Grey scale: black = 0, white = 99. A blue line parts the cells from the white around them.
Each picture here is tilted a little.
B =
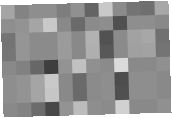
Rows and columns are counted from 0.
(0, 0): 64
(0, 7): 78
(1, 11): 53
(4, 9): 53
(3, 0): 46
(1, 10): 55
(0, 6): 39
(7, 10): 53
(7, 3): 28
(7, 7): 54
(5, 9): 55
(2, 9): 63
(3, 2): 54
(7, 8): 81
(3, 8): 54
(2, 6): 69
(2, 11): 44
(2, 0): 45
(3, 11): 45
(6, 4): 53
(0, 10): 43
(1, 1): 57
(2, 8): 54
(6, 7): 55
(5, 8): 30
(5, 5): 41

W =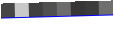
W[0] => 27
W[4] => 42
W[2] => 25

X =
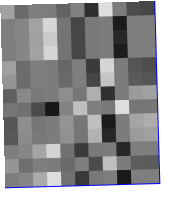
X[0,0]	63
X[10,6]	47
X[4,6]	23
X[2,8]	16
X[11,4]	41
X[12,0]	49
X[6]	[37, 53, 47, 48, 55, 46, 68, 19, 48, 60, 62]
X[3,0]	49
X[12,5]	22
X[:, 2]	[49, 63, 62, 63, 49, 49, 47, 29, 46, 47, 64, 49, 66]
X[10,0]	49
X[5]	[58, 42, 49, 48, 41, 49, 27, 76, 48, 35, 33]
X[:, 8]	[48, 11, 16, 11, 48, 48, 48, 86, 48, 48, 15, 48, 10]
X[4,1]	42
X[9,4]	56
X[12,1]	52
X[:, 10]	[27, 49, 49, 49, 30, 33, 62, 46, 67, 62, 49, 35, 49]
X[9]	[34, 54, 47, 48, 56, 46, 69, 15, 48, 60, 62]
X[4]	[62, 42, 49, 48, 40, 49, 23, 83, 48, 33, 30]
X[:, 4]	[38, 45, 45, 45, 40, 41, 55, 51, 57, 56, 44, 41, 44]
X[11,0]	58
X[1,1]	52
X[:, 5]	[50, 27, 27, 27, 49, 49, 46, 74, 46, 46, 23, 49, 22]
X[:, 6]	[18, 47, 47, 47, 23, 27, 68, 49, 74, 69, 47, 29, 47]
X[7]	[46, 43, 29, 9, 51, 74, 49, 47, 86, 46, 46]

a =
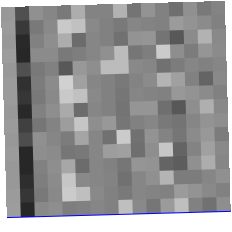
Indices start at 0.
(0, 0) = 59
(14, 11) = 60
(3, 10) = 49
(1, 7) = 50
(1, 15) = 50
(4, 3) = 50
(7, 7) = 50
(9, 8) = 79
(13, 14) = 53
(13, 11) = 50
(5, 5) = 62
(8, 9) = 50
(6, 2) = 47
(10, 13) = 51
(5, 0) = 60
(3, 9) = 46
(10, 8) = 62
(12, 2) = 49
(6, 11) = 50
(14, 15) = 55
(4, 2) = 47
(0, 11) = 50
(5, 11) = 70
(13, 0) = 60
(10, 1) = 15
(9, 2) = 56
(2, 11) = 45
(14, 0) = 61
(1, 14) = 54
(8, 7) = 59
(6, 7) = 50
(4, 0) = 59
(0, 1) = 31
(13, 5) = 74
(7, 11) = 43
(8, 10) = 52
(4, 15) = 52
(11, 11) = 39

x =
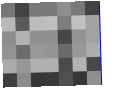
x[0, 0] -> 46
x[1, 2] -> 73
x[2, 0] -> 55
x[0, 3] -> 47
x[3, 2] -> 59
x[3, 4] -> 41
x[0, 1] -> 26
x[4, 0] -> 66
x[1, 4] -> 48
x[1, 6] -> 63
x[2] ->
[55, 69, 56, 56, 27, 57, 63]
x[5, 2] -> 21
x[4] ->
[66, 59, 68, 68, 29, 69, 28]
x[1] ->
[72, 35, 73, 74, 48, 75, 63]

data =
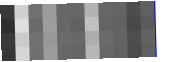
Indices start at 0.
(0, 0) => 22
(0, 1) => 81
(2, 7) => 41
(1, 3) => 61
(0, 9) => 30
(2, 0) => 23
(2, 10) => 38
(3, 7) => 40
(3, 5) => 39
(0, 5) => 40
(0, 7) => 40
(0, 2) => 44
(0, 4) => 40

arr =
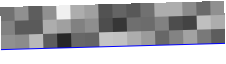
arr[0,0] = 44
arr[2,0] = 56
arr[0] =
[44, 56, 36, 56, 93, 67, 62, 32, 39, 34, 44, 67, 67, 54, 41, 56]
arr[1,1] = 35
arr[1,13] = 26
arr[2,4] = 15
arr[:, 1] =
[56, 35, 54]
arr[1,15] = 67
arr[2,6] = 39
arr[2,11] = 40
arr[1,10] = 42
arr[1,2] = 35

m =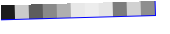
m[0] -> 11
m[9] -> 81
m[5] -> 90
